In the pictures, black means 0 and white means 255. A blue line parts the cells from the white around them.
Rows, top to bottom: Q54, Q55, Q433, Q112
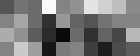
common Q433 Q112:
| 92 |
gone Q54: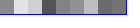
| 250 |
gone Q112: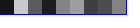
| 123 |
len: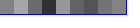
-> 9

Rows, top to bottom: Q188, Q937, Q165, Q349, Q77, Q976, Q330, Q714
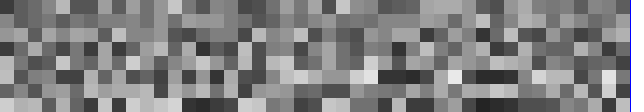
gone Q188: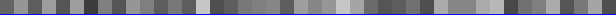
| 142 |
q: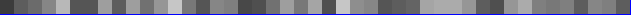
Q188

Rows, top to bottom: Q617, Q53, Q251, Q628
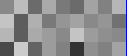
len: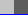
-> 2
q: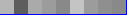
Q251
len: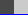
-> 2
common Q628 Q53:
| 163 |
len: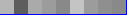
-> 9

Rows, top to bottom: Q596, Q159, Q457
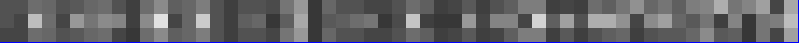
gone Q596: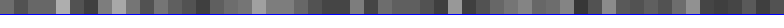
| 75 |
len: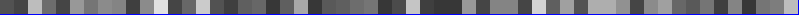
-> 57
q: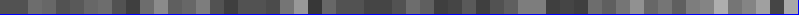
Q596
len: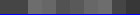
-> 10
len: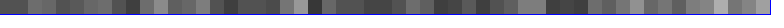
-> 55
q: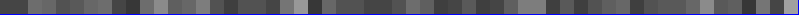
Q457

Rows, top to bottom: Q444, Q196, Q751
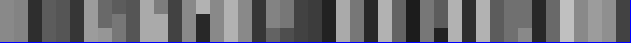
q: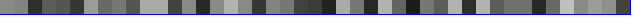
Q196
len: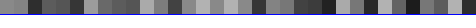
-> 34

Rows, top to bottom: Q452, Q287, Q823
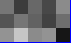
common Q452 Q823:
| 139 |
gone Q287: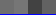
| 84 |
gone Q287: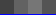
| 110 |
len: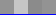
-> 4

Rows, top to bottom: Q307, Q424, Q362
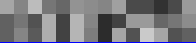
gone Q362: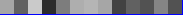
| 90 |
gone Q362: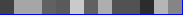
| 125 |
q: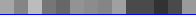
Q307

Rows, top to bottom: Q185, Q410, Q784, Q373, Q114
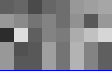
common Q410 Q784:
| 131 |
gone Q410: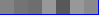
| 145 |
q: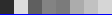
Q784
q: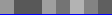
Q114
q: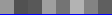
Q373
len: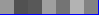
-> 7

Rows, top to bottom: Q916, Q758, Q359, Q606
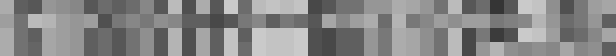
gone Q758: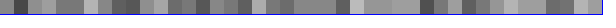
| 128 |
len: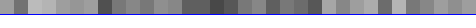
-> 34
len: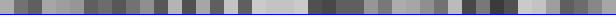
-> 44
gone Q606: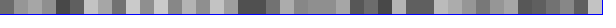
| 101 |
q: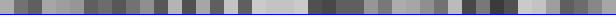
Q359

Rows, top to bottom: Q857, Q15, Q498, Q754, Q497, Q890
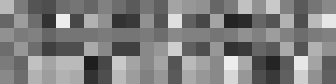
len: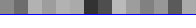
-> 14
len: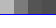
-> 4
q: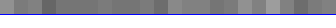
Q498
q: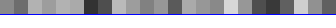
Q890
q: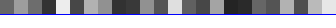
Q15
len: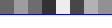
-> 8

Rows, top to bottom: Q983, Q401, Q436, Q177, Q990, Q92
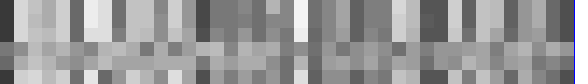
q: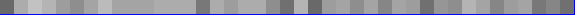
Q990
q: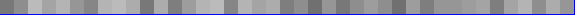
Q177
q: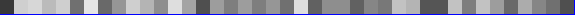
Q92
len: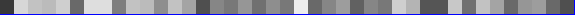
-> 41
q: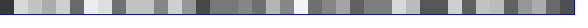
Q983

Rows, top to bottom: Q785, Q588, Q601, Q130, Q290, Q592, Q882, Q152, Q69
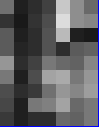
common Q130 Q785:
| 45 |
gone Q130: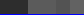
| 37 |
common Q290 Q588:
| 134 |
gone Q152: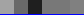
| 71 |
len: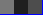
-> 3
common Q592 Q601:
| 31 |
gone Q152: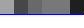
| 128 |

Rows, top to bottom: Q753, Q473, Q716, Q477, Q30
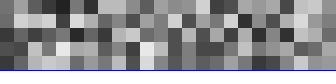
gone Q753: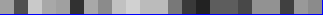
| 114 |
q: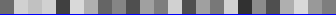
Q473
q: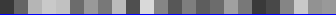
Q30
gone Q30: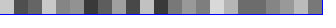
| 87 |
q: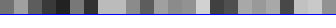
Q753

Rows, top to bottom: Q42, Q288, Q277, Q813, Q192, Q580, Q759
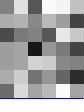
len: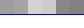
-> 6
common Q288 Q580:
| 172 |
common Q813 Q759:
| 164 |
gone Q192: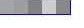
| 211 |
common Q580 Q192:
| 205 |
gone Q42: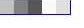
| 244 |
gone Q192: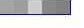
| 211 |

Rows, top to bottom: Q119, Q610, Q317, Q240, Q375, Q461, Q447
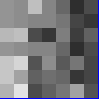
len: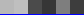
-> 6
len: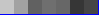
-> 7
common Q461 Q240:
| 103 |
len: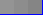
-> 3
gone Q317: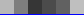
| 61 |
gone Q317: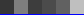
| 184 |

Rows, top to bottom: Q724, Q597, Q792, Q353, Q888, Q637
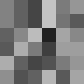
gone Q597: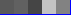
| 116 |
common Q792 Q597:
| 97 |
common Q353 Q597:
| 89 |

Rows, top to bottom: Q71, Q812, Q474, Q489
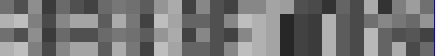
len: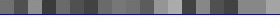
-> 20
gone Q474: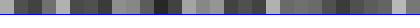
| 86 |

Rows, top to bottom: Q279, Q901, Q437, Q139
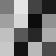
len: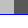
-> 2
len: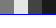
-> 4

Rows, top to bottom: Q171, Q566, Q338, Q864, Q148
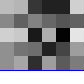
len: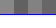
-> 4
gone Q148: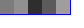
| 166 |
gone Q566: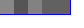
| 103 |
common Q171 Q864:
| 33 |
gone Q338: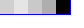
| 25 |

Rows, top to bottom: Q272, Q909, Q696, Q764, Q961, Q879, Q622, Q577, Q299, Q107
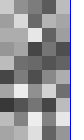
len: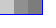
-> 3
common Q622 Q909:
| 165 |
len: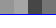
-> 4

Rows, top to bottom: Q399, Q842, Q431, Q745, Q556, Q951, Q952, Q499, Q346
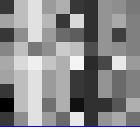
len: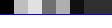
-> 8
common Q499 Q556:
| 175 |
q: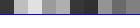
Q952

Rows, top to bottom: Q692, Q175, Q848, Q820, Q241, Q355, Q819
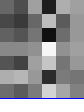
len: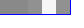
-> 5
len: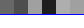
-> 6
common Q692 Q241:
| 160 |

